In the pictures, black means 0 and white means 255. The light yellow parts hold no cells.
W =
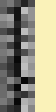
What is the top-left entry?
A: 107
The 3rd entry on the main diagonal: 20
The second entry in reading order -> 121
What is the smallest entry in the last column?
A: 51
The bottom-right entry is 135
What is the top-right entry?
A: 77
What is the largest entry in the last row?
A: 190
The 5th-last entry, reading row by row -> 77
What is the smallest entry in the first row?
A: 35
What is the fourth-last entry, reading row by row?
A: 51
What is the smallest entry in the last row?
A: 35
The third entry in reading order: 77

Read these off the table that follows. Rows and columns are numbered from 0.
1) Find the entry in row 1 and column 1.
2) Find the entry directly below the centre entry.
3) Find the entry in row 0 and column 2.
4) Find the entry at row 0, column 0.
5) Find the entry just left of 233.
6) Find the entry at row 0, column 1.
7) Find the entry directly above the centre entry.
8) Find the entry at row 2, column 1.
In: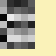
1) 78
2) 150
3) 34
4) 150
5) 7
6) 48
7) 206
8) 233

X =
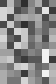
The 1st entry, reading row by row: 74
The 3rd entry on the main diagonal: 160
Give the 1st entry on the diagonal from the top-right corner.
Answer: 133
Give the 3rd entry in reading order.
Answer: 102
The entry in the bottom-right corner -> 172
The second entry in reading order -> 185
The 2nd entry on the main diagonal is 201
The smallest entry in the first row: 47
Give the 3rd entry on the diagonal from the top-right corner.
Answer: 172
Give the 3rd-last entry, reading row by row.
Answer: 133
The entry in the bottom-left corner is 172
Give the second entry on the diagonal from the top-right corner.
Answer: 227
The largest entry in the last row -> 213

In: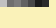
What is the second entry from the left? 111
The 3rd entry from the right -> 72
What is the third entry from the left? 124

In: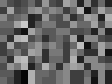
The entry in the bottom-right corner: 34
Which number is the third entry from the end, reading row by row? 18
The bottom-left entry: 105
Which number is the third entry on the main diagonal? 105
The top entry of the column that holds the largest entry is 77
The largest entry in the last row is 177
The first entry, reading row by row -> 120
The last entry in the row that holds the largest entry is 150
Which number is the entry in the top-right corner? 34
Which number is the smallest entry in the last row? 5
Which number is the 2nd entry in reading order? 77
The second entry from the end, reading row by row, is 136
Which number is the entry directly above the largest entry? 120
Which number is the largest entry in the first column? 136
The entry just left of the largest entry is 163
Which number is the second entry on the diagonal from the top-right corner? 163
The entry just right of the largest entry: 34
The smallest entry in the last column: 18
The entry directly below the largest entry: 18

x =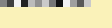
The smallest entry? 18
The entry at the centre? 202
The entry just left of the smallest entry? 118

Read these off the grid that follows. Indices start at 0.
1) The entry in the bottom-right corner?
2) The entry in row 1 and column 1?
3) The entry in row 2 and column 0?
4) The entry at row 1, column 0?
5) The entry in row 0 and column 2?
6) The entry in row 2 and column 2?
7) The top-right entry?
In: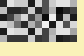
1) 54
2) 40
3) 27
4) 191
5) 203
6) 152
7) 178
